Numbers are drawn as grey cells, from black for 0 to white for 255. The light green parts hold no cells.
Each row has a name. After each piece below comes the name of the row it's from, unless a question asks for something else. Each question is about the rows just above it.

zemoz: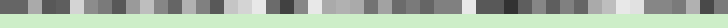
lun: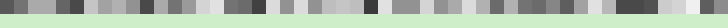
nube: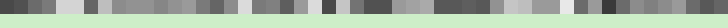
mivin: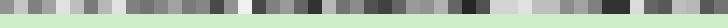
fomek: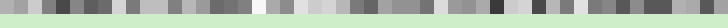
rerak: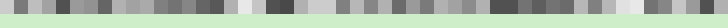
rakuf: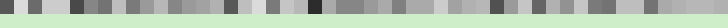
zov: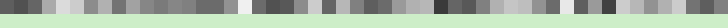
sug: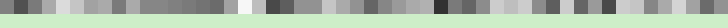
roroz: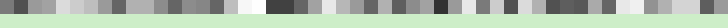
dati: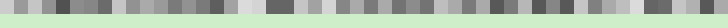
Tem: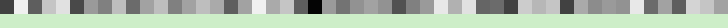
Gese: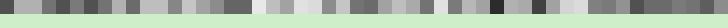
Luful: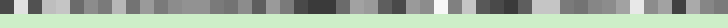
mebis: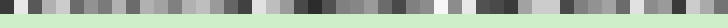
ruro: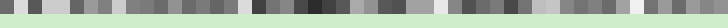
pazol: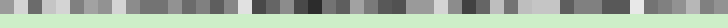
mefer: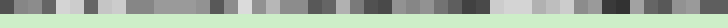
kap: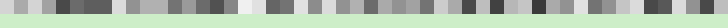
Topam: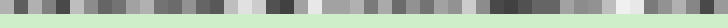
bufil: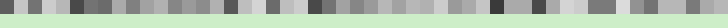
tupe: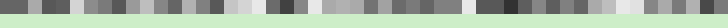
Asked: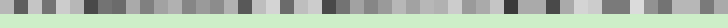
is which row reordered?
bufil
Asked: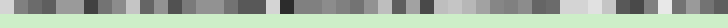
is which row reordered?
pazol
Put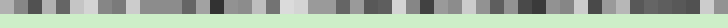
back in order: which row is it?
mefer
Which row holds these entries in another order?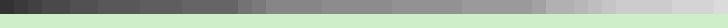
mefer
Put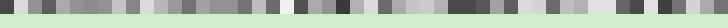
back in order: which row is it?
kap

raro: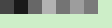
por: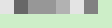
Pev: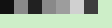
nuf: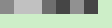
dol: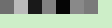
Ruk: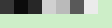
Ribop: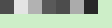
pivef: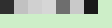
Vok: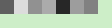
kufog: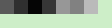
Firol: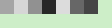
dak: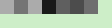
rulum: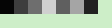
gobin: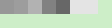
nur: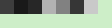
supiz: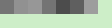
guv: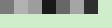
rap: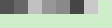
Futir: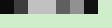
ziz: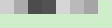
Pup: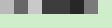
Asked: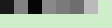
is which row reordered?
dol
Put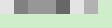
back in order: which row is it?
por
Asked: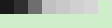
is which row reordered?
pivef
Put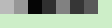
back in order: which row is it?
kufog

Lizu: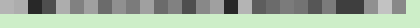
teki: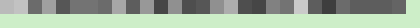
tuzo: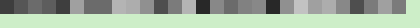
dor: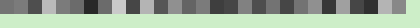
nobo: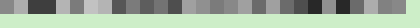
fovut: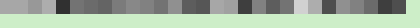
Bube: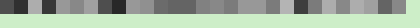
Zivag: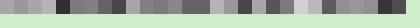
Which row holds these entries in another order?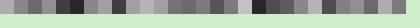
nobo
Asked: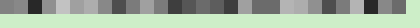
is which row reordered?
tuzo
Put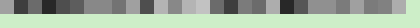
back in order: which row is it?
nobo

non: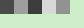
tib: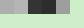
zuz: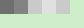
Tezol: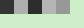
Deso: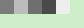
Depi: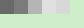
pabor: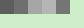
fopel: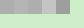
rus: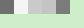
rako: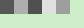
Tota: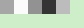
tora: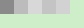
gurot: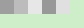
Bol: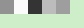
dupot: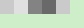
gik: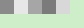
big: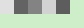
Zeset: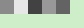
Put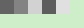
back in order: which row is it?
big
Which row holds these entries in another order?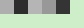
Tezol
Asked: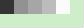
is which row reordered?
Tota
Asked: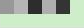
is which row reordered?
Tezol
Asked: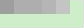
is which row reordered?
fopel
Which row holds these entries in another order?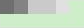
zuz
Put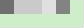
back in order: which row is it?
zuz

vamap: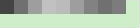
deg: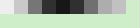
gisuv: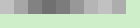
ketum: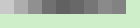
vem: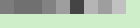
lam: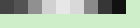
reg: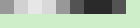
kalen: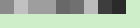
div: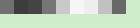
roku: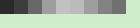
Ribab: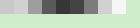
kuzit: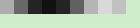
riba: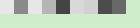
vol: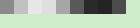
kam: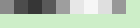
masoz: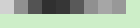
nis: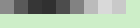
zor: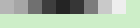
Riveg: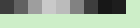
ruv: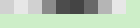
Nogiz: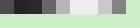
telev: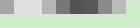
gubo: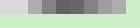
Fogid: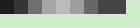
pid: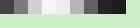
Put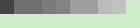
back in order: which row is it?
vamap
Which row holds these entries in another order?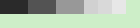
reg
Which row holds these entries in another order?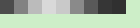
nis
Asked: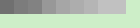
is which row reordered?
gisuv
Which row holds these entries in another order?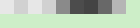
ruv
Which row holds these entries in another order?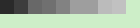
roku

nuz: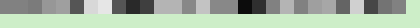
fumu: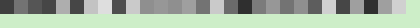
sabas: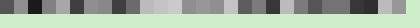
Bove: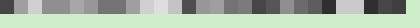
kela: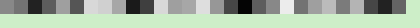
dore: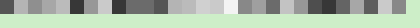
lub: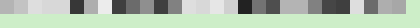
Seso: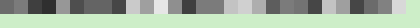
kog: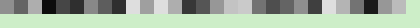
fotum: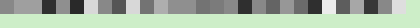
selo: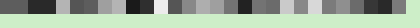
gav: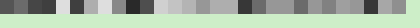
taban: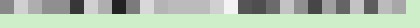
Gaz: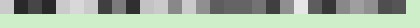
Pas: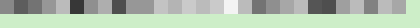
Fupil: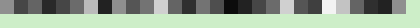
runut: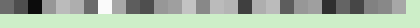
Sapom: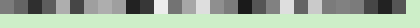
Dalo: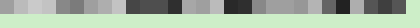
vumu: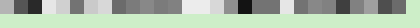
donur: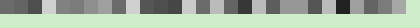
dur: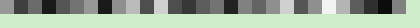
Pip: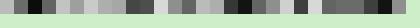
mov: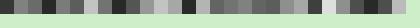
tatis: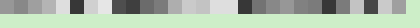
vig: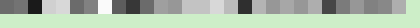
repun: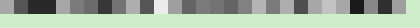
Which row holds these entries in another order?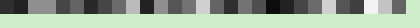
Fupil
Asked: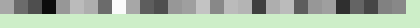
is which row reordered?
runut
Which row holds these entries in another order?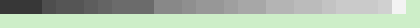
dore
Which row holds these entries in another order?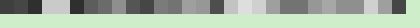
Bove
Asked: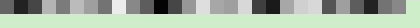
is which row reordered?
kela
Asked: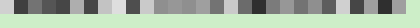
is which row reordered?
fumu

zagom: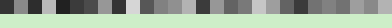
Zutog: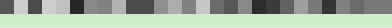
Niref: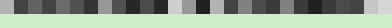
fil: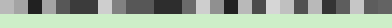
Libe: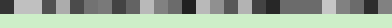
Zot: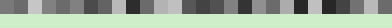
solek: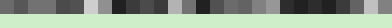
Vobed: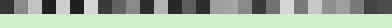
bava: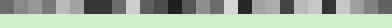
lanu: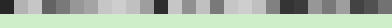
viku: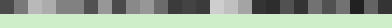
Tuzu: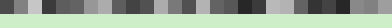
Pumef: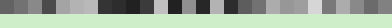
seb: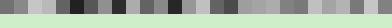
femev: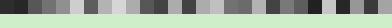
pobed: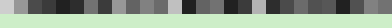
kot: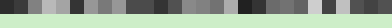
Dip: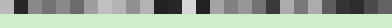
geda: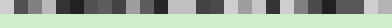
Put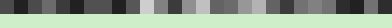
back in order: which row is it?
solek
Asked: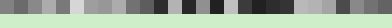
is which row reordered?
Pumef
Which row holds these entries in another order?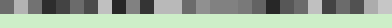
Zot
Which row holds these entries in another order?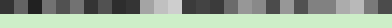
viku
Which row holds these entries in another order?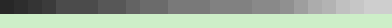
Zutog

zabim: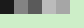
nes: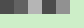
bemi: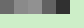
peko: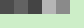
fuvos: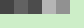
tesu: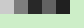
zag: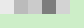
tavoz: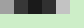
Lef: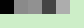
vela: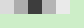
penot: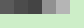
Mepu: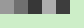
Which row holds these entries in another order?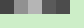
penot
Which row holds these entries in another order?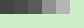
penot
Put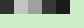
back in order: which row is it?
tavoz
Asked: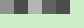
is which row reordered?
nes
